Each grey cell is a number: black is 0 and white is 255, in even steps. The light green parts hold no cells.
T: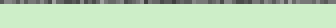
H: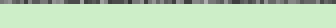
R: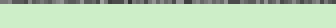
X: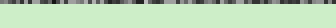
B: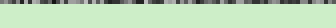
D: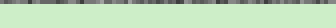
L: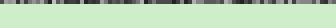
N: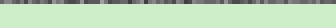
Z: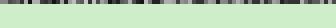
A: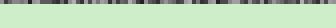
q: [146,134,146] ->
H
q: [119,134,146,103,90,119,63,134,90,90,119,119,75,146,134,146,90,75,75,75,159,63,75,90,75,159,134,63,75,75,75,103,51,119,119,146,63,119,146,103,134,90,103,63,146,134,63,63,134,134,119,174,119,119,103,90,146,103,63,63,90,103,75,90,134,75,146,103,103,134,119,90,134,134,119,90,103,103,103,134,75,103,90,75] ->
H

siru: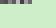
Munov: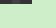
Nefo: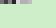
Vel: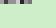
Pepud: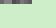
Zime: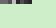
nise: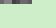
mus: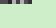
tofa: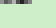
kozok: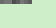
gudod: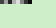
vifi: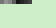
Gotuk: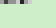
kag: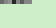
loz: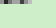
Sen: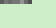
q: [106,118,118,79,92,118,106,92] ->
kozok
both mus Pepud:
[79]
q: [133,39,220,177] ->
Nefo
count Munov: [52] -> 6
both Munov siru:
[66]

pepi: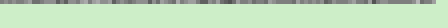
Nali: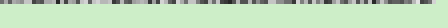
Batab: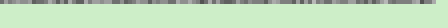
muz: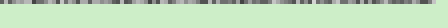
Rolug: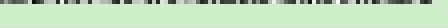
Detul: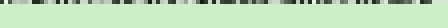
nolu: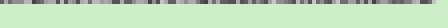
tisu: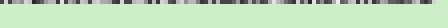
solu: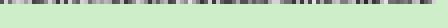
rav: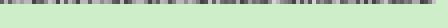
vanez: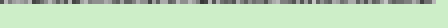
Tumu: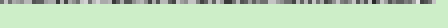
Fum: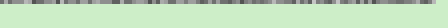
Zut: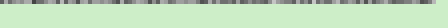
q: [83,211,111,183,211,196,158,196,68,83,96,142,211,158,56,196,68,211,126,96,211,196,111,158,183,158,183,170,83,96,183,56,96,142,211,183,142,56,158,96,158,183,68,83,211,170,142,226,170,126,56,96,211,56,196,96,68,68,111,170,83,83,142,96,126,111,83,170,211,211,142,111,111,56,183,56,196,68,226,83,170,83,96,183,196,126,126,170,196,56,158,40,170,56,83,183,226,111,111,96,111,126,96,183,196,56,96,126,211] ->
solu
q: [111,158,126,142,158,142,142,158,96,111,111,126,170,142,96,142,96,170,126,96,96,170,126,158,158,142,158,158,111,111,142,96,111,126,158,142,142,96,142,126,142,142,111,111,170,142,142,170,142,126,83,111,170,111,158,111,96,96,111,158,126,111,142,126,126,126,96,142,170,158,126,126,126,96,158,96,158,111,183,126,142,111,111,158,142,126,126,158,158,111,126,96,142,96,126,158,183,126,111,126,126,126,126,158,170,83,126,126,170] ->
Batab
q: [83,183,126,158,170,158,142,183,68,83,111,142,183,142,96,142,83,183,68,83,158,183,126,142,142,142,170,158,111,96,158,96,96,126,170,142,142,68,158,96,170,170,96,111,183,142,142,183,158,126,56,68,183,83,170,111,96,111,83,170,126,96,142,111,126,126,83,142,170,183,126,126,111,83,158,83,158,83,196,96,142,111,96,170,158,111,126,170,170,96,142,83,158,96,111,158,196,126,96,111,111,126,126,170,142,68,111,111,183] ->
vanez
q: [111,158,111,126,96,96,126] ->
muz

